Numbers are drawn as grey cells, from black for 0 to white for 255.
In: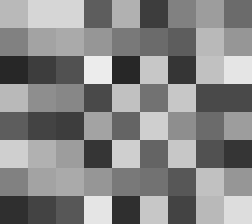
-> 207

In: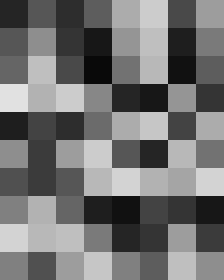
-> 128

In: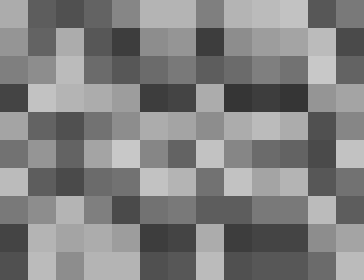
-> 121

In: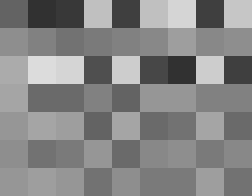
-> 150

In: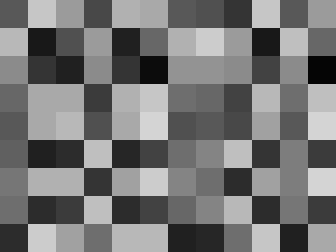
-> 118
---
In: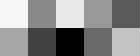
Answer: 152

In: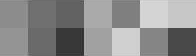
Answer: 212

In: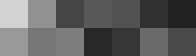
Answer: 48

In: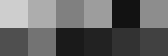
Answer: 18

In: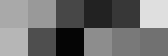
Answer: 55

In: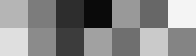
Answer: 103

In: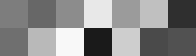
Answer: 192
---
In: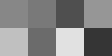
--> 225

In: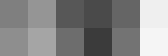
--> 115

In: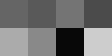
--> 8

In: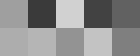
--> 195

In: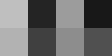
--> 141

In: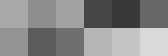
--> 196

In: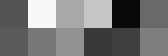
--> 64

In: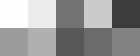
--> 107

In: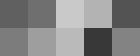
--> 56

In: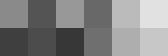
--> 174
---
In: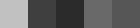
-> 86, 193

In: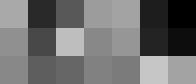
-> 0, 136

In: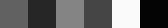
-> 4, 97

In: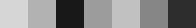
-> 45, 214

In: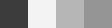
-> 149, 60

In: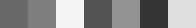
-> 222, 105

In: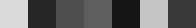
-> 58, 218
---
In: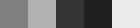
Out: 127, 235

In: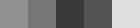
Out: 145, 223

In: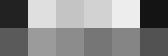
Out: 34, 82

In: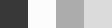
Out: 56, 219

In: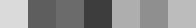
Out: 218, 188

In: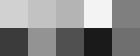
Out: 209, 111

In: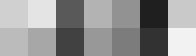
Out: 208, 242

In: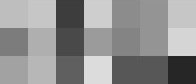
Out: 190, 38

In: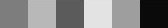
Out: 125, 10

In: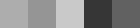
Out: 173, 97
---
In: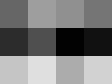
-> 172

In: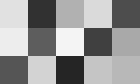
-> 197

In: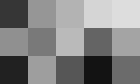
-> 19

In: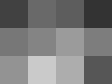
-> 173

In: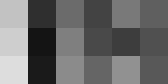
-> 145

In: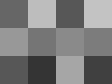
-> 166

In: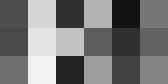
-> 65

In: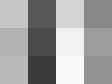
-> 248
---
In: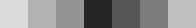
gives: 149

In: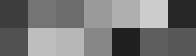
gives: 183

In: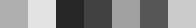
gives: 38

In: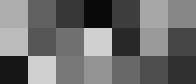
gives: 120

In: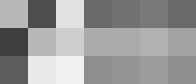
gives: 241

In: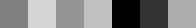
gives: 149

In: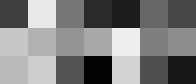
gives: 84

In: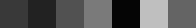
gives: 81

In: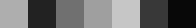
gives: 112
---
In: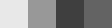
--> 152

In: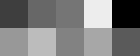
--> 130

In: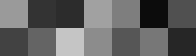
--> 86

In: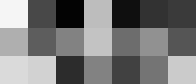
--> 65

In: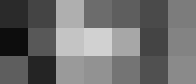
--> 116

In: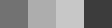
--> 173

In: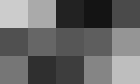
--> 61

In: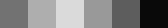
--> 153
